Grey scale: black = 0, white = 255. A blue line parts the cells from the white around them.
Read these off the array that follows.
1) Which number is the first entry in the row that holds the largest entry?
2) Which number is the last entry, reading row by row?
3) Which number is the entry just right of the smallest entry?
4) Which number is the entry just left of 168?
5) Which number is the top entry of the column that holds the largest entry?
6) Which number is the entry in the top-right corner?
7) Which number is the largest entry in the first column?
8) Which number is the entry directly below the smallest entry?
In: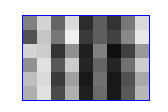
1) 81
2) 183
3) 65
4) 81
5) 218
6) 218
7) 212
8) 37

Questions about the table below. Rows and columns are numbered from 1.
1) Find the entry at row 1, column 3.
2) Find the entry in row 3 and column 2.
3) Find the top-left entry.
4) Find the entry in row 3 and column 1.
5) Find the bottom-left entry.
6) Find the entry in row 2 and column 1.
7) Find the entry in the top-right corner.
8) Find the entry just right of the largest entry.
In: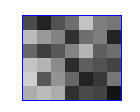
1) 82
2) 62
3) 75
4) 103
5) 173
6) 187
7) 118
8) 88

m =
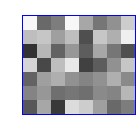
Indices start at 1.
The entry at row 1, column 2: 105
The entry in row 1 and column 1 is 247
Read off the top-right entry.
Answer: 205
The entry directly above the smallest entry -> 190
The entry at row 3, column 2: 183
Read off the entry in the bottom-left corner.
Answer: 87
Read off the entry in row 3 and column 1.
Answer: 50
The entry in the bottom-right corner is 125
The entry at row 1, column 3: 125

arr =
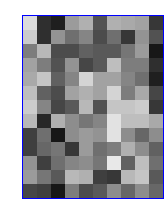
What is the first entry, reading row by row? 220
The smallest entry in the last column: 23
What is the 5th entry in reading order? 176
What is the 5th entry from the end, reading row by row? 89
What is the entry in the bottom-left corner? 70
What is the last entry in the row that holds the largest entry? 111
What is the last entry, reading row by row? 103
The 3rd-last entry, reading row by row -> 103
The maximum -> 232
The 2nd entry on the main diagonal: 47
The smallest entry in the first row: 31
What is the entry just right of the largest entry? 97
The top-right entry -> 55
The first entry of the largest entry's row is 147
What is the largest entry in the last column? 169
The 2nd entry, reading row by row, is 47
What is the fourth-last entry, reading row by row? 141
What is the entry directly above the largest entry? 125
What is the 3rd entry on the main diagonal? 76
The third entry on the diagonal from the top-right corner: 118
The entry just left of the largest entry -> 118
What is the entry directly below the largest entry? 55
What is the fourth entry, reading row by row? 155

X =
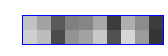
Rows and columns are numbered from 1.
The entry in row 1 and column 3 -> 89
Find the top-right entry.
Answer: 60
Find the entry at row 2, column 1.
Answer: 207
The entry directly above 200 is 168
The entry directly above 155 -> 140
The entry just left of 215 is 81

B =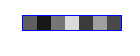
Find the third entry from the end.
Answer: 59
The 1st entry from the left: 95
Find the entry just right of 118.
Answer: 219

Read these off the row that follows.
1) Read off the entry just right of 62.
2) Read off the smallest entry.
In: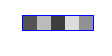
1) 221
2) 62

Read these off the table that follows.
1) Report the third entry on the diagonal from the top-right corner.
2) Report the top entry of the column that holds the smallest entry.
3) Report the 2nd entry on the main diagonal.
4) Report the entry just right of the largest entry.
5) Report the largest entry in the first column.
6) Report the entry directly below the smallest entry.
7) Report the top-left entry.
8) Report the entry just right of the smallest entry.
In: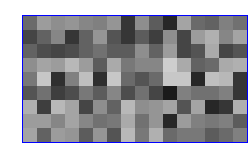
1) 170
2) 39
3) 98
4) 170
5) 176
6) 164
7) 106
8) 128
